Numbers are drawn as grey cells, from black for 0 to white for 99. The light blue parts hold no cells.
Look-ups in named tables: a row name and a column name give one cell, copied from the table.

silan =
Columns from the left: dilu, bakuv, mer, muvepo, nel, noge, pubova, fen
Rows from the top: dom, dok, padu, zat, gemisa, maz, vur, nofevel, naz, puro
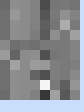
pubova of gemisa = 47
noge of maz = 46
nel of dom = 29
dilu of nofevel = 43
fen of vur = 49
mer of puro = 54
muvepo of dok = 50
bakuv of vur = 63
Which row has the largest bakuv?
vur

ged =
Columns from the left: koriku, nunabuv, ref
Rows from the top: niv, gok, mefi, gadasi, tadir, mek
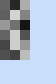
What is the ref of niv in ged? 67
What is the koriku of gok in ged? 37
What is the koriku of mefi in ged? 59
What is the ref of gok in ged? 51
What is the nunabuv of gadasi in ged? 80
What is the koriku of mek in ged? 31
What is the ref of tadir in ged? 59
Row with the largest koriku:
mefi

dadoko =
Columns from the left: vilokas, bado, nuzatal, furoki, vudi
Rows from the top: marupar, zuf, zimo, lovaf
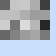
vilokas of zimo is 80
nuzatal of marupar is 78
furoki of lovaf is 64
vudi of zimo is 15
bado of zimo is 46
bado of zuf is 74
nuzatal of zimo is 85
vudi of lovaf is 47
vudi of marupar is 24

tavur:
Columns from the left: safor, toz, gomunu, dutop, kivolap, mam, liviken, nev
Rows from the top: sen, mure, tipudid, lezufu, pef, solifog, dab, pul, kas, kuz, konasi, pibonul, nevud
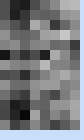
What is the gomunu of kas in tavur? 41
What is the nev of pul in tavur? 57
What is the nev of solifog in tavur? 35
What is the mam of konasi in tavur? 57
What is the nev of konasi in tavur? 65
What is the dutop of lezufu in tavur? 42
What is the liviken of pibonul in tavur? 43
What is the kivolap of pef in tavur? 53
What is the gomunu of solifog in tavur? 19
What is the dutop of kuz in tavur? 54
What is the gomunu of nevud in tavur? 33
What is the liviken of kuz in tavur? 48
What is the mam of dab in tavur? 51
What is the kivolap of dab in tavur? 71
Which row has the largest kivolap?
dab

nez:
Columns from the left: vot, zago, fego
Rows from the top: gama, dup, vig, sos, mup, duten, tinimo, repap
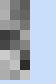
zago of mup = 41
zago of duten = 69
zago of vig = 58
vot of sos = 23
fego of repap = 75
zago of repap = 59
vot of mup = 27
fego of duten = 33
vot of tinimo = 68
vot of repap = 67
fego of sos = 64

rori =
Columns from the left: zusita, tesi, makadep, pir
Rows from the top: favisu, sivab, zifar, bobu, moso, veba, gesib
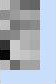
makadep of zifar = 51
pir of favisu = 39
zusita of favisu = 75
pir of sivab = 64
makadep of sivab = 66
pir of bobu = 67
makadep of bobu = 69
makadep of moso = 69
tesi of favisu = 58
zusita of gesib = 71
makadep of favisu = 41
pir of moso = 66
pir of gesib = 63
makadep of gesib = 63
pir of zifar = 53
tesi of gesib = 42
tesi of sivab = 60
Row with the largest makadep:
veba

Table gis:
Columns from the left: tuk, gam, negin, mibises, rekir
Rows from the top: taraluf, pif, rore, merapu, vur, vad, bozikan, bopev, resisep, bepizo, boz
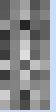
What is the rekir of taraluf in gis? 44
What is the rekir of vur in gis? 53
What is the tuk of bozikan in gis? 75
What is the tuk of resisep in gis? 49
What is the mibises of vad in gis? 38
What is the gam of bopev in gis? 49
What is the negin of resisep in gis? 65
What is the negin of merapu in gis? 63
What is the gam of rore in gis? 45
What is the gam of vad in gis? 52
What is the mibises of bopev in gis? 37
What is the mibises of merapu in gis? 27
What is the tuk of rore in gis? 59
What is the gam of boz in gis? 46
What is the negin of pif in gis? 69
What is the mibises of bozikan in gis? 75
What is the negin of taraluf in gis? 62
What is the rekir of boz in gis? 46
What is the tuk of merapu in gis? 19
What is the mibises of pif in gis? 42

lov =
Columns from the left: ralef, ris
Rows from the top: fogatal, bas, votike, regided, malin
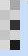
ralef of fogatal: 85
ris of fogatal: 65
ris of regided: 82
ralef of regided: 76
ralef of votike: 81
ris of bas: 81
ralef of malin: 84
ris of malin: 11

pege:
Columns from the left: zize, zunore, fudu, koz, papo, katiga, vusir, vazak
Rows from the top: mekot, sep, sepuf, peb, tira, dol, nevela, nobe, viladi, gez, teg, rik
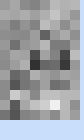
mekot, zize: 60
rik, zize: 45
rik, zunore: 33
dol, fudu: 63
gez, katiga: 74
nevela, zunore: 61
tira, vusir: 48
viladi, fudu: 46
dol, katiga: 51
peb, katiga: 59
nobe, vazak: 62
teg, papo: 80
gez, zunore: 79
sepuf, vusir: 55
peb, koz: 61
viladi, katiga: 43
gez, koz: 53
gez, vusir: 71
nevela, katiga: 42
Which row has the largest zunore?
gez

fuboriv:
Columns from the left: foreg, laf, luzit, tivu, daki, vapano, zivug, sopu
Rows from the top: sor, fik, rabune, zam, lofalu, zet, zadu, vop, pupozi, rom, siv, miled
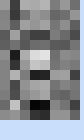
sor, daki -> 70
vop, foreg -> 51
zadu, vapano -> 45
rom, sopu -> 45
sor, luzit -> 67
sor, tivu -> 66
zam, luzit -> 35
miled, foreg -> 54
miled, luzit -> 45
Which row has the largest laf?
siv

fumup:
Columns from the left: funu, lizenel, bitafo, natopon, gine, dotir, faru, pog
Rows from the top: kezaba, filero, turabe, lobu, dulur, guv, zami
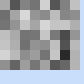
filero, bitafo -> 84
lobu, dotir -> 47
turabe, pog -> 68
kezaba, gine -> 81
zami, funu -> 56
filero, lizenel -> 64
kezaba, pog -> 75

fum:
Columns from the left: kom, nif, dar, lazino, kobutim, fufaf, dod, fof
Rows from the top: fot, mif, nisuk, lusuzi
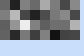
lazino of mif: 13
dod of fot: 28
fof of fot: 53
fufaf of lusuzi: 7
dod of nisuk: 43
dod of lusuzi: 26
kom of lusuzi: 38
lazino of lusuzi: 24
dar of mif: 27
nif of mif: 72
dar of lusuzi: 47
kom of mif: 49
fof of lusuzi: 27
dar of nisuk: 92
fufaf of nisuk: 43
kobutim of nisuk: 37
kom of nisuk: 37
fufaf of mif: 47
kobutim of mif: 30
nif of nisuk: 58

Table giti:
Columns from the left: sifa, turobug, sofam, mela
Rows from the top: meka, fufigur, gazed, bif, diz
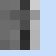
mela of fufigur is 58
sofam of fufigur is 32
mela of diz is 69
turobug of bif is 45
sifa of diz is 38
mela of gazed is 71
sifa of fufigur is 40
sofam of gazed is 29
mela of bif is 70
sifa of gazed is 42
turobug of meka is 44
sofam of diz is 18
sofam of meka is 21
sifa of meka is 43
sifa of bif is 42
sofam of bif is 15

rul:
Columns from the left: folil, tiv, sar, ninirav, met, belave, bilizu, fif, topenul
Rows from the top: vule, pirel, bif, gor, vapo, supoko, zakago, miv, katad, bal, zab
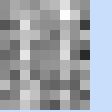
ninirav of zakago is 51
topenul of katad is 71
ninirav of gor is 73
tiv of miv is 37
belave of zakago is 58
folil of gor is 57
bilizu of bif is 67
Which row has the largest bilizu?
pirel

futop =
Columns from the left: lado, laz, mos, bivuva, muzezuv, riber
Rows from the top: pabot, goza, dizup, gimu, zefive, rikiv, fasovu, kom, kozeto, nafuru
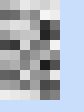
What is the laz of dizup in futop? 87
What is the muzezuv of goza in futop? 95
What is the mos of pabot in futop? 90
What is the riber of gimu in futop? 31
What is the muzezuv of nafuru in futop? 44
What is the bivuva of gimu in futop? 77
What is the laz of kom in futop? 36
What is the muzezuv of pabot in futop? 81
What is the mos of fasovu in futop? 52
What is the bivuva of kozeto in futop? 63
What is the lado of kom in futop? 38
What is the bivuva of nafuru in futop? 83
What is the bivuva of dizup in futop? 63
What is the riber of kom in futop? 90
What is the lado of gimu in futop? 59
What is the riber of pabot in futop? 88
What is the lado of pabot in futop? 69
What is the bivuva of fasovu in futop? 71
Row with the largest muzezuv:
goza

